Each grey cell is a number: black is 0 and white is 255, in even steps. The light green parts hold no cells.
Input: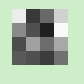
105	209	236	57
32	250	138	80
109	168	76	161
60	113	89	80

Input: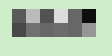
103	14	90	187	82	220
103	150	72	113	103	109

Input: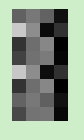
98	16	97	120
11	50	201	141
135	0	51	110
123	5	66	113
13	49	199	141
135	0	51	110
96	17	99	120
117	7	72	115

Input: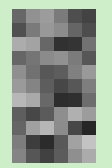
78	67	103	145	156	123
101	77	80	122	152	140
52	114	172	163	103	49
123	86	102	117	139	145
128	153	143	113	87	93
87	126	154	132	93	71
47	109	183	169	104	45
176	156	94	71	91	142
71	38	101	160	182	140
162	195	125	61	43	89
143	171	132	86	65	92

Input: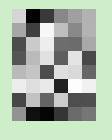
160	178	213	3	57	136
137	179	167	63	247	191
108	168	76	202	237	109
228	73	85	186	225	94
217	102	185	197	77	223
253	241	237	222	233	34
78	79	71	194	100	204
107	118	147	15	5	53

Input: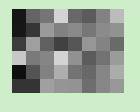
130	187	22	100	117	211	104	91
139	146	23	54	154	129	138	119
131	106	60	159	96	65	86	150
114	155	200	122	133	211	145	92
134	172	15	84	129	174	115	104
135	152	52	52	160	149	147	110
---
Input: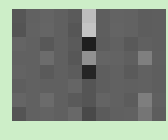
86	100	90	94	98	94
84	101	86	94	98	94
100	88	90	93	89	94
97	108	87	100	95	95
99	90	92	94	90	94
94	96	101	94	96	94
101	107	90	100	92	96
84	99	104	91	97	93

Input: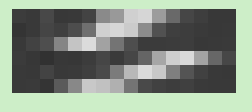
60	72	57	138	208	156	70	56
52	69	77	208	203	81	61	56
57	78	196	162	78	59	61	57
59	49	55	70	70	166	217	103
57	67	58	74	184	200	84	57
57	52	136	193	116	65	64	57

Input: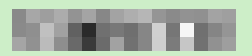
137	158	147	135	174	149	146	163
138	192	97	112	111	208	246	133
165	187	105	107	113	207	198	145

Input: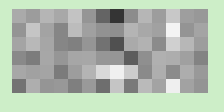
170	181	195	100	140	157	158
148	163	188	146	180	161	148
164	166	128	114	170	139	183
137	167	166	150	93	176	160
167	164	157	217	204	174	173
115	149	127	110	121	163	162

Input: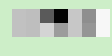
193	90	199	247
193	212	199	247

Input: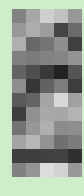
131	207	152
151	156	106
175	117	63
128	130	147
99	57	84
142	98	61
90	164	160
61	169	179
115	175	142
164	146	124
62	65	48
129	220	151

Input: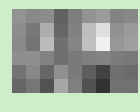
147	140	124	156	136
141	173	129	223	154
137	187	133	240	159
142	130	122	131	120
115	103	122	66	107
102	82	128	49	113

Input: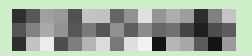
47	160	81	193	146	149	157	129
85	170	87	84	94	103	68	77
46	236	126	219	222	20	167	20
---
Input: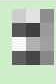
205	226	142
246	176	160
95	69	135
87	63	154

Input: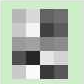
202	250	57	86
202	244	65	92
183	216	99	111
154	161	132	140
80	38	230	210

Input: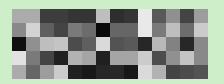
137	211	95	68	122	108	10	102	102	233	122	190	108	203
171	171	61	61	53	53	190	46	53	233	89	144	68	157
16	144	190	196	76	95	218	83	89	39	184	130	39	137
226	122	68	32	178	165	32	165	165	203	76	144	196	137
171	102	157	203	32	24	39	39	24	218	178	68	76	83

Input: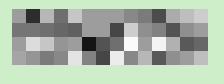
157	220	198	149	157	21	83	111	250	157	244	177	89	103
165	149	123	136	228	130	70	236	136	183	89	143	157	190
117	117	111	103	96	157	157	70	205	143	130	83	143	157
157	45	183	111	198	157	157	157	136	123	76	171	190	205

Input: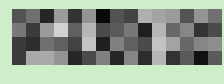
59	169	169	148	38	75	128	38	134	45	182	51	90	17	90
83	112	38	155	51	148	9	83	67	175	163	155	83	148	112
120	59	155	210	96	182	75	90	120	31	182	104	134	51	75
59	45	112	96	67	195	31	128	96	75	195	163	104	134	142

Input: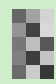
107	203	55
120	190	88
101	162	211
148	67	217
128	61	196

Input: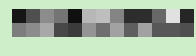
125	140	168	72	59	148	111	162	95	162	87	87	79
22	79	140	117	16	183	190	132	45	45	103	225	38
